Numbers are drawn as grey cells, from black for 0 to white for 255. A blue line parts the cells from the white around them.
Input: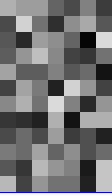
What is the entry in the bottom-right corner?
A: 197
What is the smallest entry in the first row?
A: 60
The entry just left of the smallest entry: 100
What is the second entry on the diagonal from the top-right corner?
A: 169
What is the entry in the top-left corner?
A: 176
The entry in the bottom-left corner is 184
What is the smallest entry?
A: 5
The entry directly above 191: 157
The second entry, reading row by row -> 157
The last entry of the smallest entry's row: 218
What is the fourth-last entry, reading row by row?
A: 114
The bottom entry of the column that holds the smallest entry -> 33
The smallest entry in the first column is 54
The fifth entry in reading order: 74
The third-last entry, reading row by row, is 114

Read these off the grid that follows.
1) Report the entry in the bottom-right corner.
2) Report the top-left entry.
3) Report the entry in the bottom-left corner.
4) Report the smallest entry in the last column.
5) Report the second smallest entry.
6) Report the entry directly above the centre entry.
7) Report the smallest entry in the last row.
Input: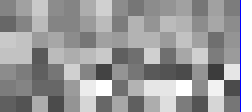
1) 118
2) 132
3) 95
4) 75
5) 67
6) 155
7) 75

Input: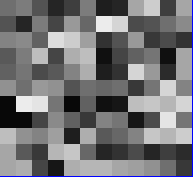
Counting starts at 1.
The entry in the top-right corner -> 166
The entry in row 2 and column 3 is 124
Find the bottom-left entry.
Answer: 166
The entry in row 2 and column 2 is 37
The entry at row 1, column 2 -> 124
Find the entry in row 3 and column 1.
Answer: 131
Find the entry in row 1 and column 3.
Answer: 83
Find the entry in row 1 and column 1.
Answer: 111
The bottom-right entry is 56
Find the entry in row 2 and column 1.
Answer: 83
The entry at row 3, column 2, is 138

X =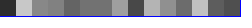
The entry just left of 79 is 93
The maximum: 200
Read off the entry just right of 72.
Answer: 180
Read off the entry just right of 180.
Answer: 144

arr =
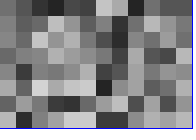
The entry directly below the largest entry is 120
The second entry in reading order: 85
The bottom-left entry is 184
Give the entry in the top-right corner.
85
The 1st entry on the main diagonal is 112
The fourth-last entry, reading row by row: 140
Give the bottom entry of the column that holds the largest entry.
128
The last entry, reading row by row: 184
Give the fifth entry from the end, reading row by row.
59
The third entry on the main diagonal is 196
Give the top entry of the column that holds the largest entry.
51
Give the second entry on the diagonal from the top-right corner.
148
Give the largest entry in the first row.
196
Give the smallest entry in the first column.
99
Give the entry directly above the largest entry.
128
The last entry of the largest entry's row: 177
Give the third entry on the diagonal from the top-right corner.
112
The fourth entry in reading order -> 36
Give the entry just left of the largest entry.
99

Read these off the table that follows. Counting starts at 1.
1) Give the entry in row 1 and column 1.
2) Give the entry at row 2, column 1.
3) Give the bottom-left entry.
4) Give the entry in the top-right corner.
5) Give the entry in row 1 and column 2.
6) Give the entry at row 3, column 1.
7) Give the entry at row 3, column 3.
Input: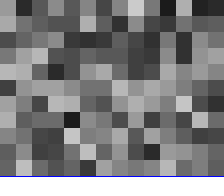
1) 154
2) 169
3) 100
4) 42
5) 42
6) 76
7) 120

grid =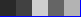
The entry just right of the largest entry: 101
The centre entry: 206

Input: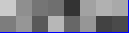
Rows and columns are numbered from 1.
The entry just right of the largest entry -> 143
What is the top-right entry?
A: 169
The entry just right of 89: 183
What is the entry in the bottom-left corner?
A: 125
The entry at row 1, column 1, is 203

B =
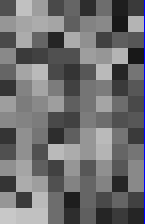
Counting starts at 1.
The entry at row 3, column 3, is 101
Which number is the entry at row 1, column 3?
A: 158
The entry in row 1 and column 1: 80
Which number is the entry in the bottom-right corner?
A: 37
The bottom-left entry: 200
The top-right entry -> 58
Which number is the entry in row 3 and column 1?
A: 73
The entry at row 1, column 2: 193
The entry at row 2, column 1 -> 150
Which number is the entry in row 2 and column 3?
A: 172
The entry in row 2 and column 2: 165

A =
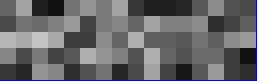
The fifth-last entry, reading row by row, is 23
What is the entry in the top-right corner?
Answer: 74
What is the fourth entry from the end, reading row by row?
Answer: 88
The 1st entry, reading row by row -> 101
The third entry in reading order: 30
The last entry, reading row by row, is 46
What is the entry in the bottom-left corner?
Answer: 54
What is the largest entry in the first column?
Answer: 182
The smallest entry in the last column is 17
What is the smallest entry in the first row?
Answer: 17
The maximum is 195
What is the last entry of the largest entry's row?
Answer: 154
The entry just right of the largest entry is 168
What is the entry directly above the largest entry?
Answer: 107
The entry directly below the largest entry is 122
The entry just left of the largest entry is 168
